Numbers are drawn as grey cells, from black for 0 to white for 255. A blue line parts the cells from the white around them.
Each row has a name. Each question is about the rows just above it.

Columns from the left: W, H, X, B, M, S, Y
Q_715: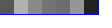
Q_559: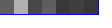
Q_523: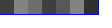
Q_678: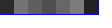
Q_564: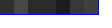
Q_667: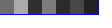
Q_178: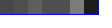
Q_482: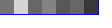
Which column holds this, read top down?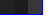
Y
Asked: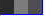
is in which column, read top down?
B
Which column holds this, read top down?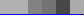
H

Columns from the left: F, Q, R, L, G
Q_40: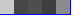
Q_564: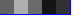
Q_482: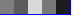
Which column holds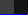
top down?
L
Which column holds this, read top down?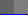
F
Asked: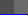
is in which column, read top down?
R

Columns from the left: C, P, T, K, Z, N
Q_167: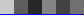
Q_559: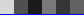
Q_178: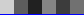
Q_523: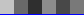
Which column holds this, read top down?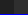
T
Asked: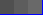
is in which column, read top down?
P
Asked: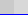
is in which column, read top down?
C
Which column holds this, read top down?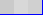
C
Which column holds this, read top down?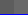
P
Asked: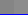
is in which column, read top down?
K

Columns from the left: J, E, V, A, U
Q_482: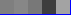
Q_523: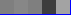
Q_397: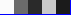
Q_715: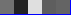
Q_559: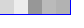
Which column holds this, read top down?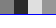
V
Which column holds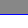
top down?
E
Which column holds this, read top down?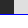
V
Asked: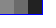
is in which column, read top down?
E
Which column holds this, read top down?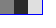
V

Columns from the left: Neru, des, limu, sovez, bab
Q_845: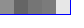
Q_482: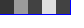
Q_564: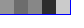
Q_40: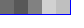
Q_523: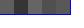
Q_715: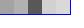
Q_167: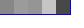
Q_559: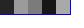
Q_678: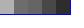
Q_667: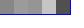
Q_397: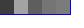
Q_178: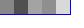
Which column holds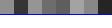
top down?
Neru
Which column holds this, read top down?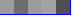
des
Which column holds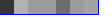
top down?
des

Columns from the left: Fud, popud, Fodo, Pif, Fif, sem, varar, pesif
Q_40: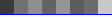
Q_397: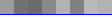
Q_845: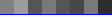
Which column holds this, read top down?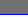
popud
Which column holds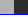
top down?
pesif
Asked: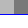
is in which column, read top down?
varar
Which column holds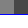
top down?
sem
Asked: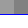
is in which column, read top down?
Fud

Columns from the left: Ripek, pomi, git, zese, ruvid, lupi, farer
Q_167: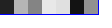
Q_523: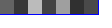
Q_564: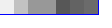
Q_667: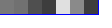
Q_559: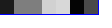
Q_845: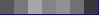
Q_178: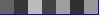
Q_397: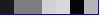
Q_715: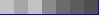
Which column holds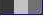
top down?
pomi
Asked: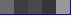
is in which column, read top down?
farer
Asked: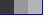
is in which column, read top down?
farer

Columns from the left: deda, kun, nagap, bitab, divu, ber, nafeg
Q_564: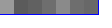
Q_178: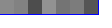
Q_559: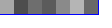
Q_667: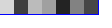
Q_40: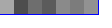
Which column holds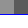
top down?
bitab
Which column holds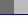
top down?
nagap
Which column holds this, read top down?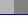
ber
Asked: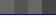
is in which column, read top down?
nafeg
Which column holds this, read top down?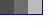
nagap

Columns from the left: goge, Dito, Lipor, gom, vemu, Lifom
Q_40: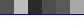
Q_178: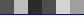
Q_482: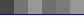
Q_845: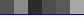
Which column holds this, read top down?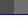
gom
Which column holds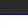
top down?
Lipor
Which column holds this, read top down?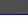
gom
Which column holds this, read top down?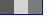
vemu
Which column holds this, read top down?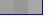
Lifom
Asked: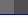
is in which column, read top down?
gom

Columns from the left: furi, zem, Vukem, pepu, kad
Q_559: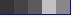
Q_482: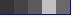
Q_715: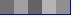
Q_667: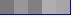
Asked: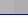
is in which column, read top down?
pepu
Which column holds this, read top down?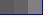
Vukem
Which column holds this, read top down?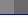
kad
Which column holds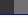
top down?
furi
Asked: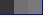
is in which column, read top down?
furi
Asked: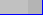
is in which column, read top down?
pepu

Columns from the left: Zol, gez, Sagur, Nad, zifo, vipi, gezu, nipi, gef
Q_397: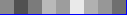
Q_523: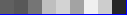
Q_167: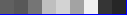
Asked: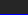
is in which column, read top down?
gef
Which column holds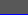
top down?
gez
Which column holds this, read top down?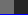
gef

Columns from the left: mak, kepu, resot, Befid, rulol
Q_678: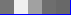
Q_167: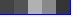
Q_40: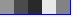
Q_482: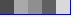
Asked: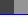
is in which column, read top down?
mak
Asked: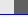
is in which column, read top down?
Befid
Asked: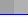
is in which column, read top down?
resot

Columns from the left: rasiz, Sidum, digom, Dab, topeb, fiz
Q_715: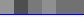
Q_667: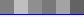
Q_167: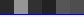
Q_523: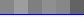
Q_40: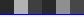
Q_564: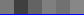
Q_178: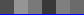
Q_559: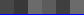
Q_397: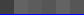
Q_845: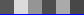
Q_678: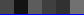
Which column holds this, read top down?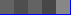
fiz
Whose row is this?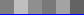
Q_667
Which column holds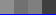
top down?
topeb
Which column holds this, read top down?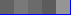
digom

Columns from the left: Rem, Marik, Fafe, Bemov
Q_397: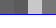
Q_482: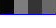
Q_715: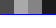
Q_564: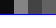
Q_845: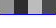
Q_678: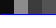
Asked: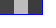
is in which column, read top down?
Fafe
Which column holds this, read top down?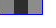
Marik

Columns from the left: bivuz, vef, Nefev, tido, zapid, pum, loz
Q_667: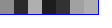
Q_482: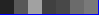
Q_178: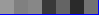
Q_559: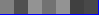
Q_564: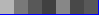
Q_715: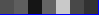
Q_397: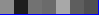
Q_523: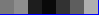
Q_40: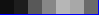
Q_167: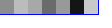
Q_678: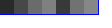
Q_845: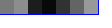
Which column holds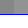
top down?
Nefev
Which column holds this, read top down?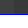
tido
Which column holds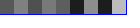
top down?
vef
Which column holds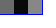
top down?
tido

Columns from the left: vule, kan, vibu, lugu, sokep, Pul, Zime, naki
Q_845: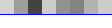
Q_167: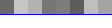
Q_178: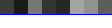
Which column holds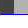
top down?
vibu
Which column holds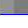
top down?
sokep
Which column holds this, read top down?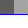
Pul
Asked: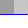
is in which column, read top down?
kan
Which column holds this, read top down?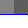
Pul

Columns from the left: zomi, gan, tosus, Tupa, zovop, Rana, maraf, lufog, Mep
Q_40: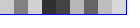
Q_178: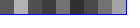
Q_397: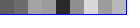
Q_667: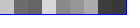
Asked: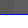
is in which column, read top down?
zomi
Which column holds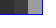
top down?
Tupa
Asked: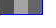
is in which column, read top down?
tosus
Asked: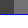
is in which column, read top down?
zovop
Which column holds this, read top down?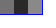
zovop

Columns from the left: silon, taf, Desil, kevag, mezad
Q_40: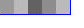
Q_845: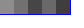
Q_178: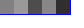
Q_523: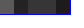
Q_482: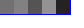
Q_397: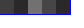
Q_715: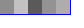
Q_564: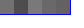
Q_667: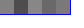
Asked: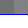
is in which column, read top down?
silon
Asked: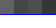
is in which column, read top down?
Desil
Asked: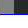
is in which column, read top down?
taf
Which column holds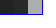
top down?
mezad
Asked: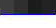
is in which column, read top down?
mezad

